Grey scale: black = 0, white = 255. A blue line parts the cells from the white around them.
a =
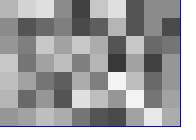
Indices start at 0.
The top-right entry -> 139
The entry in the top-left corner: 181
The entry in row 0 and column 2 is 223
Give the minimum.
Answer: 56
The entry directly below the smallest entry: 243
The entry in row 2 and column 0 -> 150
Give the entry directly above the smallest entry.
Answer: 84
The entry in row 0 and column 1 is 211
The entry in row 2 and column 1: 127
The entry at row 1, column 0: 139
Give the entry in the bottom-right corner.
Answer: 172
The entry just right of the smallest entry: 162
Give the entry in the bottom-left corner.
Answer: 150
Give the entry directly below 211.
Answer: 84

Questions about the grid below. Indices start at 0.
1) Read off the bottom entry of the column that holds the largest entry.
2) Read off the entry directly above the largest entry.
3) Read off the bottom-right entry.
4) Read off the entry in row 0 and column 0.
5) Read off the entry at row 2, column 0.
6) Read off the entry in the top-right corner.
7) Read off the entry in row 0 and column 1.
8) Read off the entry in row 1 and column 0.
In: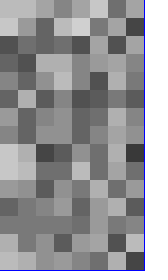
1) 133
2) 164
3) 69
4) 187
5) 81
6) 164
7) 187
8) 199

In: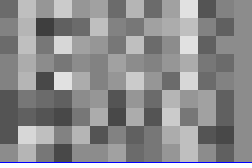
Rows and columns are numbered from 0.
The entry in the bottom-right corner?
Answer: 140
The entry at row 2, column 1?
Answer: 191
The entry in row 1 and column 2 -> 62
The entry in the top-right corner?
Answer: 140
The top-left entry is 107
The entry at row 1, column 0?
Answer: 130
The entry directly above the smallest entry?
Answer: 150
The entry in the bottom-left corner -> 140
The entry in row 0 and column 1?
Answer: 191
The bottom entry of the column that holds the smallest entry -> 119
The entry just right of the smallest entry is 96
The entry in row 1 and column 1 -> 181
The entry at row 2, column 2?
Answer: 119
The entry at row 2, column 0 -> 107

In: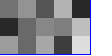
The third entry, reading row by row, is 84
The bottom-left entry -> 156
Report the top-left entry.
114
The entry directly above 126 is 179

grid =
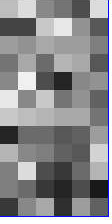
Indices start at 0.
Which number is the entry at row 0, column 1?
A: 220
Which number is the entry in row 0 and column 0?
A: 189
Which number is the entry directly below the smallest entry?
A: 97
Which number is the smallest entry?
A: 25
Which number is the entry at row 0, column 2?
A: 136
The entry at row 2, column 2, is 168
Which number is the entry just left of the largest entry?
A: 136
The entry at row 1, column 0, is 68
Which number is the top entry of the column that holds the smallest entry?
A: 220
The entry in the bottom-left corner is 56
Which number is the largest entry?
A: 240
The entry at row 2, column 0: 157
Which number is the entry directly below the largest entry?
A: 136
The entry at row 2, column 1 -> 146
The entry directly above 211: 157

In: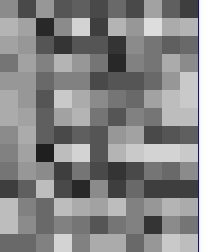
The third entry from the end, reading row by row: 151
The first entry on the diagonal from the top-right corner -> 62
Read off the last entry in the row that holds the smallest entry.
201
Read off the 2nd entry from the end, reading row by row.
201
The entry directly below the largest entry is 117
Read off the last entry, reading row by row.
189
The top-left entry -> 139
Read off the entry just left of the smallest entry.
162
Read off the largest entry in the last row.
211
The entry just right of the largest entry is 171
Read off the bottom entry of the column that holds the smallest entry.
129
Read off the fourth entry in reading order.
85
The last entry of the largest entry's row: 180
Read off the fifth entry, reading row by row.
95
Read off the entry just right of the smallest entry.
189
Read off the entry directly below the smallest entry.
139
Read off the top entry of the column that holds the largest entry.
162
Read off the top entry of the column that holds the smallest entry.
151
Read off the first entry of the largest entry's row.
180
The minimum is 31
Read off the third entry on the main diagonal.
85
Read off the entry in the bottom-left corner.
105
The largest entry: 221
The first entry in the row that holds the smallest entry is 129
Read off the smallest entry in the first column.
62
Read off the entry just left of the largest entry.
151

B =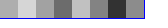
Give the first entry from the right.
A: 140
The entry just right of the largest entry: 162
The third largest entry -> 174

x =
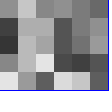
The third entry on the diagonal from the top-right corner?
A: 84
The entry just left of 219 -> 94
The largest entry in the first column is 228
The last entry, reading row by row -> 94
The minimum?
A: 53
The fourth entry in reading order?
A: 144
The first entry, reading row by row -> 144
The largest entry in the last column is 154
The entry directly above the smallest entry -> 64

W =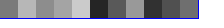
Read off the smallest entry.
37
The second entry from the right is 80
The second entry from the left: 183

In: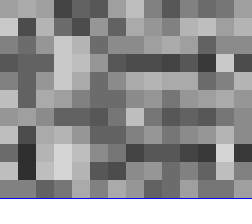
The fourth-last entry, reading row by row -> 159
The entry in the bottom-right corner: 159
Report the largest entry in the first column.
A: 201
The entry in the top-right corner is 159
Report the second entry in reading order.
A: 170
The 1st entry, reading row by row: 159
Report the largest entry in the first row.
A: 190
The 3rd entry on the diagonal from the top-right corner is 98
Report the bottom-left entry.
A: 129
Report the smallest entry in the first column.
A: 87
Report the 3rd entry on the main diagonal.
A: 150
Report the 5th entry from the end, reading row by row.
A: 108
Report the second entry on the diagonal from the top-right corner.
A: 159
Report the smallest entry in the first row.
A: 67
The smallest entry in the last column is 56

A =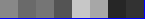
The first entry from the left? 136
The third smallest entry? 84
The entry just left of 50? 38

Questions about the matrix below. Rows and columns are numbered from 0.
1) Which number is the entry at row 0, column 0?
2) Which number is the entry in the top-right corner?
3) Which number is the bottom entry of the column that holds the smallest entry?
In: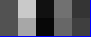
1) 82
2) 52
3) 7

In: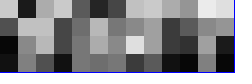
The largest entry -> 235
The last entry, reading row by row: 7
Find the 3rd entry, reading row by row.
172
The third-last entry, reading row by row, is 7
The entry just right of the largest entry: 223
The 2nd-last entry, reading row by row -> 128
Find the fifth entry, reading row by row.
90
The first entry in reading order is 202
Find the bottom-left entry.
17
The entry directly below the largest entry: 137
